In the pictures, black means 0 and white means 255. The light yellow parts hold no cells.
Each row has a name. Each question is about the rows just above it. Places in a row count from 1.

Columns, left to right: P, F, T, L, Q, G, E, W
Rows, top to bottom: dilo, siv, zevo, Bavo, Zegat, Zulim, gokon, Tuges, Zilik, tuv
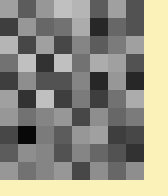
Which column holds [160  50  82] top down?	T
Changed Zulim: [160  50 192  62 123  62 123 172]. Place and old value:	7, [114]
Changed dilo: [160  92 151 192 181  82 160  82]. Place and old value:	6, [92]
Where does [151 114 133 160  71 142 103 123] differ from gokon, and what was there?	4, [151]

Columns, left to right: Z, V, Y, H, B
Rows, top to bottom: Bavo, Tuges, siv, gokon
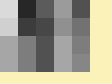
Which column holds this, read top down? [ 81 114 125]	B
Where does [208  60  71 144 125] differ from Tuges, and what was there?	5, [114]
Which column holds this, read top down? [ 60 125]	V
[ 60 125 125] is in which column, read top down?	V
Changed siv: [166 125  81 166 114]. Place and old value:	5, [125]
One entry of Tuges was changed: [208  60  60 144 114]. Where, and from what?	3, [71]
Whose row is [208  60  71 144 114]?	Tuges

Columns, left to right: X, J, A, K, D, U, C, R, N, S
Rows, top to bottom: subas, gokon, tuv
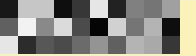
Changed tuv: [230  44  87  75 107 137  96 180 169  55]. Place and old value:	6, [148]
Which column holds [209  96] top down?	C

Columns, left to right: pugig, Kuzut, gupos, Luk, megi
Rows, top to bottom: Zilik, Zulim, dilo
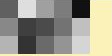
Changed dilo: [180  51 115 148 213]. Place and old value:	3, [106]
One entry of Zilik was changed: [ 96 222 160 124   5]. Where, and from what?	5, [17]
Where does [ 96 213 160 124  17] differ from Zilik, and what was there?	2, [222]
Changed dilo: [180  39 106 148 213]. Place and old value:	2, [51]
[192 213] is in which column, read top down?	megi

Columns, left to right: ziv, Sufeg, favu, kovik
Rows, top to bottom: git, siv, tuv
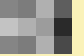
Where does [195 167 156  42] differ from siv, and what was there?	2, [176]
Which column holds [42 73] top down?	kovik
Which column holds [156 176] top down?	favu
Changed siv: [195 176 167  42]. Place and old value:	3, [156]
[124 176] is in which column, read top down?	Sufeg
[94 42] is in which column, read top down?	kovik

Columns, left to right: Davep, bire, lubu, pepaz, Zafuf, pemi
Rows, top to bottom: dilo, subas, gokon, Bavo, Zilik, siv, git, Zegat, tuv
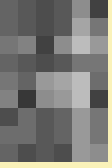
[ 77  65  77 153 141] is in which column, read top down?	lubu
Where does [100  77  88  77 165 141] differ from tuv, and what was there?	5, [153]
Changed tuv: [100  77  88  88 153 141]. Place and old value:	4, [77]

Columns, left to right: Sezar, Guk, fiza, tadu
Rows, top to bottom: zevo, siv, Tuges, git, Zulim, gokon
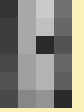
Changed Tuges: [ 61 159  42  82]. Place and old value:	2, [168]
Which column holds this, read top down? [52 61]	Sezar
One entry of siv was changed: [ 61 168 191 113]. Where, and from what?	4, [103]
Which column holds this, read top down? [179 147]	fiza

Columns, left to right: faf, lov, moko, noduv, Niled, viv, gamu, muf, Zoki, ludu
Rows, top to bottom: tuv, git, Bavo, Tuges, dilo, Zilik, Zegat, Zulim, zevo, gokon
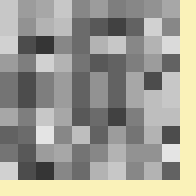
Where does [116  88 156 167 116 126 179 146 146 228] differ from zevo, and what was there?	6, [135]
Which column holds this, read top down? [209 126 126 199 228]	moko
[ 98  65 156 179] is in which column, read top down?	gamu
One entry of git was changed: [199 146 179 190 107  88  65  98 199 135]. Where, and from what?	9, [209]
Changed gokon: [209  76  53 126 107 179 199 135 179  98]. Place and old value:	4, [135]
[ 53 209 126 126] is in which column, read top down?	moko

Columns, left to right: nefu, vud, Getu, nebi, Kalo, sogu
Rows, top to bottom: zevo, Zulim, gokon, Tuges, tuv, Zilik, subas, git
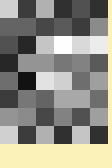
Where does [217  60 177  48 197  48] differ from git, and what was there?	1, [208]
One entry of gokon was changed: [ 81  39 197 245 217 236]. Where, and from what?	4, [254]
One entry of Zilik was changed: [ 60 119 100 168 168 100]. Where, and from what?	6, [110]
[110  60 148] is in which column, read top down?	nefu
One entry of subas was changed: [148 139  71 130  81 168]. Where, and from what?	6, [159]
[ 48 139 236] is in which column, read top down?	sogu
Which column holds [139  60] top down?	vud

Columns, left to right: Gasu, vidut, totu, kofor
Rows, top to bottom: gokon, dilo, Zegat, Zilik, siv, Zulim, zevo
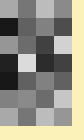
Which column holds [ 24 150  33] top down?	Gasu
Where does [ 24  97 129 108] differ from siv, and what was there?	4, [97]
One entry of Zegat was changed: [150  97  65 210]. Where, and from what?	2, [108]

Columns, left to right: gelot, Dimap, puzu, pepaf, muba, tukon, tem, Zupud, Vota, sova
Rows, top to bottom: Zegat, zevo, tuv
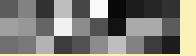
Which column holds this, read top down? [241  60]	pepaf
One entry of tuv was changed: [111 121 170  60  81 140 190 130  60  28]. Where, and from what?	3, [179]
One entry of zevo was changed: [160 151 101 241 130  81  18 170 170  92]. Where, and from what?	5, [140]
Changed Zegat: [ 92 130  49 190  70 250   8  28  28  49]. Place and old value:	9, [38]
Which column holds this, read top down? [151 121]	Dimap
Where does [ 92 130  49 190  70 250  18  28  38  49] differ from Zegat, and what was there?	7, [8]
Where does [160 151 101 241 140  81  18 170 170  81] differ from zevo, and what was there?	10, [92]

